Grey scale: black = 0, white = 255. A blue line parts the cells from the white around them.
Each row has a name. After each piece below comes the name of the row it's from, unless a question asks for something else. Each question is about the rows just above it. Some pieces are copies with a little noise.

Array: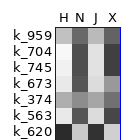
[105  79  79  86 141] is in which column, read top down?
N
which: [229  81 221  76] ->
k_563
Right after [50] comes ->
[208]
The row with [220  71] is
k_563

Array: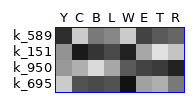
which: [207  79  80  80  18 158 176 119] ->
k_695
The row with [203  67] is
k_589
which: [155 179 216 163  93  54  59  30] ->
k_950

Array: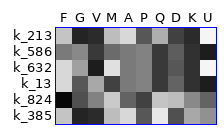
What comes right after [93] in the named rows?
[49]
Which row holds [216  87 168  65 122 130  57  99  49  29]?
k_13
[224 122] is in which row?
k_632
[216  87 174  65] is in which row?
k_213
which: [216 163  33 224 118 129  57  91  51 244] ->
k_632
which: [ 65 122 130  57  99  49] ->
k_13

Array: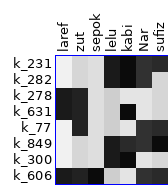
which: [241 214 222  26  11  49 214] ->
k_282
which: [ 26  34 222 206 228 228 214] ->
k_278
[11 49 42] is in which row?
k_231

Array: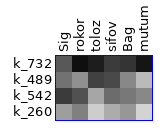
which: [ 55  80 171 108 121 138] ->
k_542
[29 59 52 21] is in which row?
k_732
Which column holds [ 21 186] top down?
mutum

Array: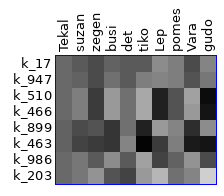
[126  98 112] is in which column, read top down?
pomes
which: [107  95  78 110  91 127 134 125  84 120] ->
k_947

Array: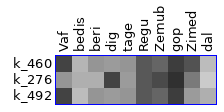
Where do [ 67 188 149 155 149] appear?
k_492
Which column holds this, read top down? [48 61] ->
gop
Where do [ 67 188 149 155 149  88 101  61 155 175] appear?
k_492
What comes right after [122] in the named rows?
[203]
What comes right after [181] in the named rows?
[149]
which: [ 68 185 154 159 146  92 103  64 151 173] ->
k_492

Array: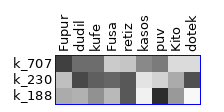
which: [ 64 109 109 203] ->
k_707
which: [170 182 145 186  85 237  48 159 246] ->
k_188
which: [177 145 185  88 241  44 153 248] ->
k_188
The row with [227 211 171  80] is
k_230
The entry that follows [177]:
[145]

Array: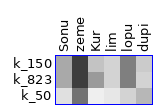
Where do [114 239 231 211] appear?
k_50
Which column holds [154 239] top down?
Kur
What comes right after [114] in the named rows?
[239]
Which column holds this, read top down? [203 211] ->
dupi
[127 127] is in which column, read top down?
lopu

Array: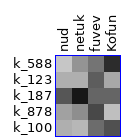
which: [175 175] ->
k_123
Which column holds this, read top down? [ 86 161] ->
nud
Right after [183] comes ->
[108]

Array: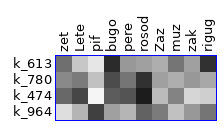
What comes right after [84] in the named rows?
[28]
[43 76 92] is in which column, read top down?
bugo
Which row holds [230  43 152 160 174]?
k_613
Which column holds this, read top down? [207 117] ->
rigug
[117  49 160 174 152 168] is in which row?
k_780
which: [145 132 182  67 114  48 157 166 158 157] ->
k_780
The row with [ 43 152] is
k_613

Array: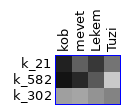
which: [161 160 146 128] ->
k_302
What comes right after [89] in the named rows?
[201]
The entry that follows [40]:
[89]

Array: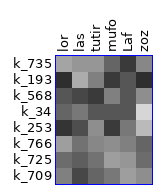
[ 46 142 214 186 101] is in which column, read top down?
zoz
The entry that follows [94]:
[114]
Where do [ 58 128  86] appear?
k_568
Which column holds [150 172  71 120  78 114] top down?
las

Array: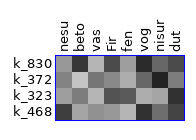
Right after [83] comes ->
[90]
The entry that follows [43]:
[103]

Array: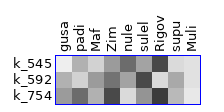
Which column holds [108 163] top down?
nule
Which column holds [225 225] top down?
Muli
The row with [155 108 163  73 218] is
k_545
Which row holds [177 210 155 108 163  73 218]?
k_545
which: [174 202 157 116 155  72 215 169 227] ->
k_592
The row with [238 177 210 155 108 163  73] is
k_545

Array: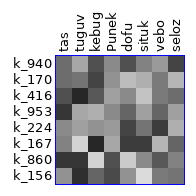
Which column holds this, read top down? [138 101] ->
dofu
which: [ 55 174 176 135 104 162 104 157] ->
k_953
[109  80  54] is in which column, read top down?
tas
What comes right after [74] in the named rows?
[146]
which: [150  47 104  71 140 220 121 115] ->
k_156

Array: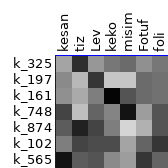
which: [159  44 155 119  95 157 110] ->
k_325
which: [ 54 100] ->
k_565
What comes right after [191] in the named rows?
[100]

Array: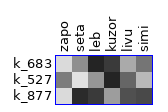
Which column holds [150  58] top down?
leb
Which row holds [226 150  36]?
k_527
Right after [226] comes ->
[150]

